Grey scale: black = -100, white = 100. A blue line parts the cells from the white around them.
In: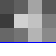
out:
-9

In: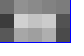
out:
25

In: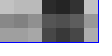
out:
-56

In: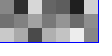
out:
53

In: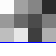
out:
81

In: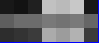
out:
22

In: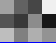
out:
0
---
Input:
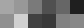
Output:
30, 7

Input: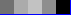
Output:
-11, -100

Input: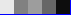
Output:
83, -90

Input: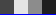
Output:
-46, -76

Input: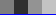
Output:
-1, 53

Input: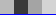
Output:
46, 66

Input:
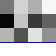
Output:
-7, 14

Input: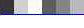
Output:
-58, 46
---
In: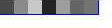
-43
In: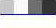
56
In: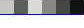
55
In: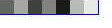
-21
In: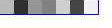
46
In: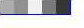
34
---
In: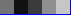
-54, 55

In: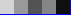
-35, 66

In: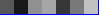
30, 51

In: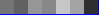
7, 56

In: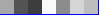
95, 95

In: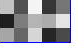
41, 91

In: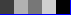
-7, 62
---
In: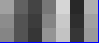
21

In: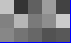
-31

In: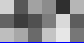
-7

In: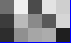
-76

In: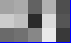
-55

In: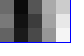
92

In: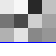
18

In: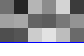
-17
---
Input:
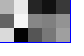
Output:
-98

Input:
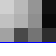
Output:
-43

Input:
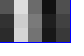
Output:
67

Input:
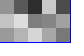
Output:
41

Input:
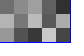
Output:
-36

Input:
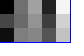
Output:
-1

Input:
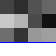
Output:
-59

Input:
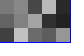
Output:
51
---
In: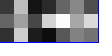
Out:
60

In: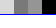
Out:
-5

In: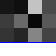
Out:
-71

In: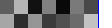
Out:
-65

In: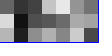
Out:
-76

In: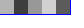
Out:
-51
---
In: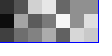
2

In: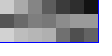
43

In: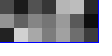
32

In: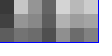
-15

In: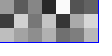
11

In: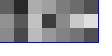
47

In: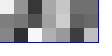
94
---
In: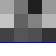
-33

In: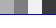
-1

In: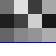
6

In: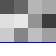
4

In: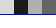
-80

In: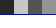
55

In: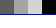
29

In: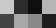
32
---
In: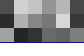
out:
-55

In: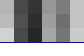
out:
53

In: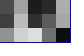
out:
31

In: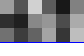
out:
34

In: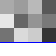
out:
-5

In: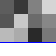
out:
6

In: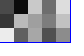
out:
52

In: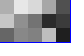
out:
-54

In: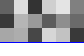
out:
-17
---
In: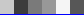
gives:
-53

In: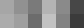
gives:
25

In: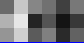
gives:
62

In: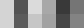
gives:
-29

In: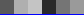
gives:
37

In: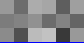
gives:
-37

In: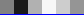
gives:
-80

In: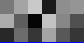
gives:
-15

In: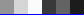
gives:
67
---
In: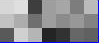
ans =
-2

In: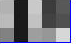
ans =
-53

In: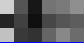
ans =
-4

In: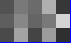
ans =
38

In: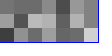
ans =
19

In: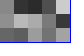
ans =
-38
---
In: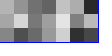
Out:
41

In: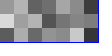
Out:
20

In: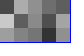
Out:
-43

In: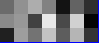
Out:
-16

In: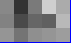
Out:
7

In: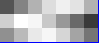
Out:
-34

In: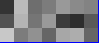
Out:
-59

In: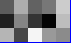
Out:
-28

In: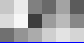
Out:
56
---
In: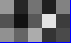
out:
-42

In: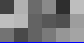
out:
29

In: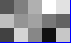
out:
56

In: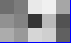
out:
-25

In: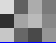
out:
17

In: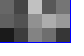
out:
-58

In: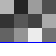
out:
-11

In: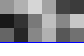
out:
-11
